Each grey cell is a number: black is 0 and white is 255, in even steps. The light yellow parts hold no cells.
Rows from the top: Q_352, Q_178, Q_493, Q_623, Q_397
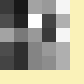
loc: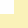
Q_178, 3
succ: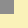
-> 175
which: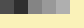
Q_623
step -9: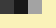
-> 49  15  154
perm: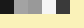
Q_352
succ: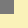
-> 153
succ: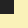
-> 254

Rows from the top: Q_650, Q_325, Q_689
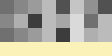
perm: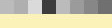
Q_689
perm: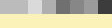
Q_689

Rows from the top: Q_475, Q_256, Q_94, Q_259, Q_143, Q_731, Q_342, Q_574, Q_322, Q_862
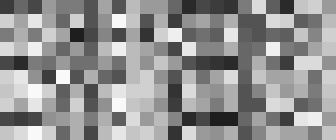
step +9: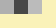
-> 184  80  196
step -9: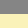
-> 124  124
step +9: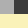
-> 184  69
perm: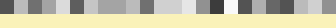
Q_731
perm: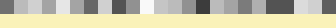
Q_574

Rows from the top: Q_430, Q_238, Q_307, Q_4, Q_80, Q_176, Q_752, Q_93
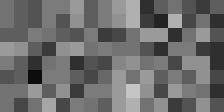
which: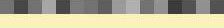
Q_93
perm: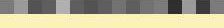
Q_430
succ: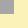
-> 71
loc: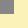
Q_80, 9
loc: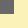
Q_176, 8
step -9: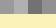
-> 145  167  105  136

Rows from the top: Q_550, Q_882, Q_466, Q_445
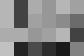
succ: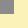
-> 107
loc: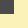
Q_445, 3
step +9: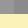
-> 160  148
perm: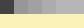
Q_550

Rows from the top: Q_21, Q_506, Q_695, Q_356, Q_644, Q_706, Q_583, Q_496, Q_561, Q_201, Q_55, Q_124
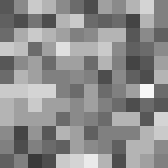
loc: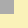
Q_695, 2
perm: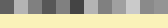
Q_201
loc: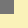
Q_506, 3
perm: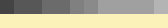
Q_644
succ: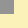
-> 87
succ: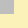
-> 107
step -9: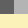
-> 87  171

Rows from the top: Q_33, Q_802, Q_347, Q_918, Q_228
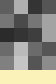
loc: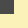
Q_802, 2
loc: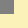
Q_228, 1
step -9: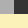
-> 166  43
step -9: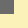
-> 98
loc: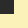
Q_347, 1
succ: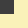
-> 163
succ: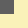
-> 175

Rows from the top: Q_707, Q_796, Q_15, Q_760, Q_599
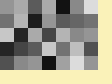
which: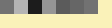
Q_796
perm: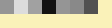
Q_599
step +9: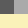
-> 100  179
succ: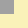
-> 220
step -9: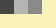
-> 60  171  128
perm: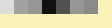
Q_599
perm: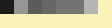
Q_796

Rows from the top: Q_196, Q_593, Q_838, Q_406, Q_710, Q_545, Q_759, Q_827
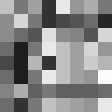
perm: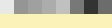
Q_827
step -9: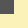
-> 76

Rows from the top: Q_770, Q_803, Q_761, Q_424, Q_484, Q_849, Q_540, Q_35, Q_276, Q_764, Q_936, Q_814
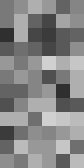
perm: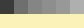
Q_764
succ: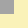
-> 142

